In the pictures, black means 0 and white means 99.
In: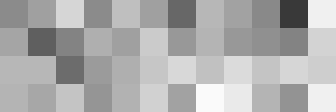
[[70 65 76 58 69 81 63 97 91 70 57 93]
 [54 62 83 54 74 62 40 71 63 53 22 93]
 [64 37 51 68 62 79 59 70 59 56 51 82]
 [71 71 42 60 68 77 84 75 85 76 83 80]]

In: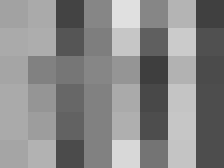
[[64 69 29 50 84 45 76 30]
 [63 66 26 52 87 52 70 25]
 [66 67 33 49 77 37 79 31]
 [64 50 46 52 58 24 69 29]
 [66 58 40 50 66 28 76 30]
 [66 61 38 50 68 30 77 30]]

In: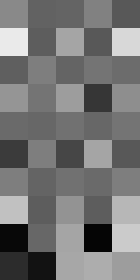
[[17  7 65 67 61]
 [53 38 39 50 34]
 [91 36 64 34 84]
 [37 49 39 45 42]
 [58 45 61 21 55]
 [41 40 44 40 45]
 [23 49 27 64 34]
 [49 39 44 41 49]
 [75 36 57 36 71]
 [ 3 40 64  2 79]]

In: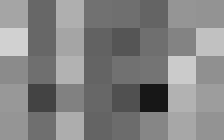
[[58 43 67 39 42 52 65 57]
 [64 40 68 44 43 39 58 57]
 [81 40 64 38 33 43 51 75]
 [54 43 69 39 44 45 79 56]
 [59 26 50 40 31  9 69 61]]

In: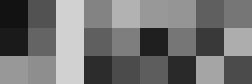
[[59 55 81 17 29 36 16 64 29]
 [ 7 32 81 51 69 59 58 37 46]
 [10 39 81 37 49 12 46 22 67]]

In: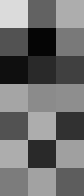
[[48 63 36]
 [85 38 67]
 [32  2 47]
 [ 6 16 25]
 [64 54 55]
 [32 67 19]
 [67 16 62]]

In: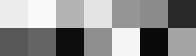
[[34 39  5 55 95  4 64]
 [92 97 70 88 58 54 16]]

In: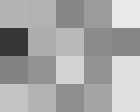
[[76 69 55 64 87]
 [70 69 52 60 91]
 [21 67 72 54 52]
 [51 57 82 57 87]]
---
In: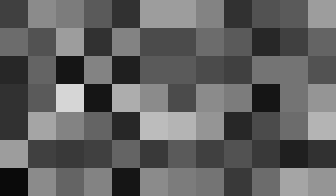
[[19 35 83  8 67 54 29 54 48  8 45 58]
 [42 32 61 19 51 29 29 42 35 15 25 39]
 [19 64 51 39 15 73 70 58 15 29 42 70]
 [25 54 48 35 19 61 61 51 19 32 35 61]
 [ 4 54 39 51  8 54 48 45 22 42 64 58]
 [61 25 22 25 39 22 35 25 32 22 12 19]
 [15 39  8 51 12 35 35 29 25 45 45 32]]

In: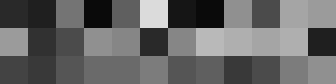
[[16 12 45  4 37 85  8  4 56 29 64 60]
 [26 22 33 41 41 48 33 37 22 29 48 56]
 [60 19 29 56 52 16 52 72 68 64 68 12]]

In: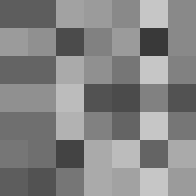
[[56 56 73 32 29 50 32]
 [43 43 69 50 39 77 46]
 [39 39 66 56 46 77 50]
 [36 36 63 60 53 77 53]
 [36 32 46 66 63 77 60]
 [60 56 29 50 60 22 53]
 [46 43 26 66 73 39 66]]

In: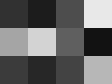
[[64 82 37  7]
 [19 11 30 90]
 [23 15 26 71]]

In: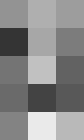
[[51 91 72]
 [57 68 61]
 [20 65 48]
 [45 75 38]
 [41 26 34]]

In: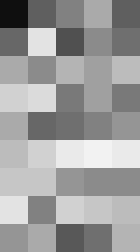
[[73 81 91 94 91]
 [88 50 81 77 73]
 [66 54 70 62 73]
 [77 77 58 54 54]
 [ 6 37 50 66 37]
 [81 85 47 62 47]
 [66 40 43 50 58]
 [58 66 34 43 70]
 [40 88 31 54 43]]

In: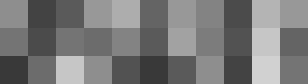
[[22 42 77 55 32 22 35 55 26 81 45]
 [45 29 45 42 51 35 63 48 32 77 39]
 [55 26 35 59 67 39 59 51 29 70 59]]

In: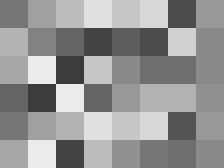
[[39 23 91 39 59 69 69 56]
 [46 62 73 87 77 84 29 59]
 [46 62 69 87 77 84 33 59]
 [69 50 39 26 36 29 81 53]
 [65 91 26 73 56 46 43 53]
 [65 91 23 77 53 43 43 53]]
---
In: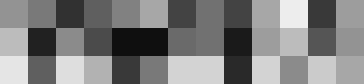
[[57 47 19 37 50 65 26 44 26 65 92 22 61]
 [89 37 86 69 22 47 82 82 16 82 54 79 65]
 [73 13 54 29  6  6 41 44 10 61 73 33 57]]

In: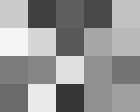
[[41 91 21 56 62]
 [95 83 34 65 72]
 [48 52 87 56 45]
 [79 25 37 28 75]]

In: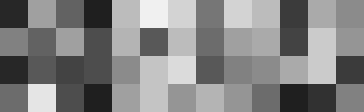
[[42 89 30 12 62 76 58 70 58 42 12 19 50]
 [15 62 38 12 73 93 82 46 82 73 23 66 54]
 [50 38 62 30 70 34 73 42 62 66 26 79 58]
 [15 34 26 30 54 76 85 34 50 54 66 79 23]]

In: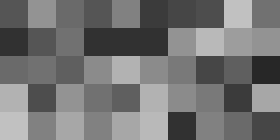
[[33 57 41 33 50 23 27 30 75 44]
 [75 50 65 50 65 72 19 50 41 27]
 [41 44 37 54 69 54 47 27 37 15]
 [19 33 44 19 19 19 57 72 61 57]
 [69 30 57 44 37 69 54 47 23 65]]

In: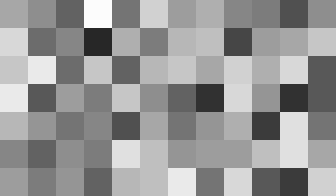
[[77 91 42 77 38 71 77 65 81 68 84 34]
 [71 58 45 52 31 65 45 58 68 23 87 45]
 [65 55 38 98 45 81 61 68 52 48 31 55]
 [61 48 58 38 71 74 91 45 84 34 23 81]
 [84 42 52 15 68 48 71 74 27 61 65 77]
 [52 38 55 48 87 74 58 61 61 74 87 65]
 [91 34 61 48 77 55 38 19 84 58 19 34]]

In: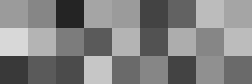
[[84 70 48 35 70 32 67 52 73]
 [60 52 14 64 60 26 38 73 64]
 [22 35 29 77 41 52 26 56 41]]

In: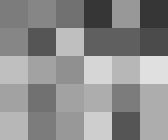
[[74 63 56 83 71 87]
 [48 52 44 21 59 21]
 [71 48 59 80 33 67]
 [63 44 63 67 48 67]
 [52 33 74 37 37 29]]

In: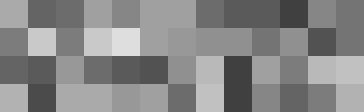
[[48 78 48 78 86 62 59 56 56 45 56 32 45]
 [66 39 42 62 52 62 62 42 35 35 25 52 45]
 [39 35 59 42 35 32 56 72 25 62 48 72 75]
 [69 29 66 66 59 62 42 75 25 52 39 48 69]]
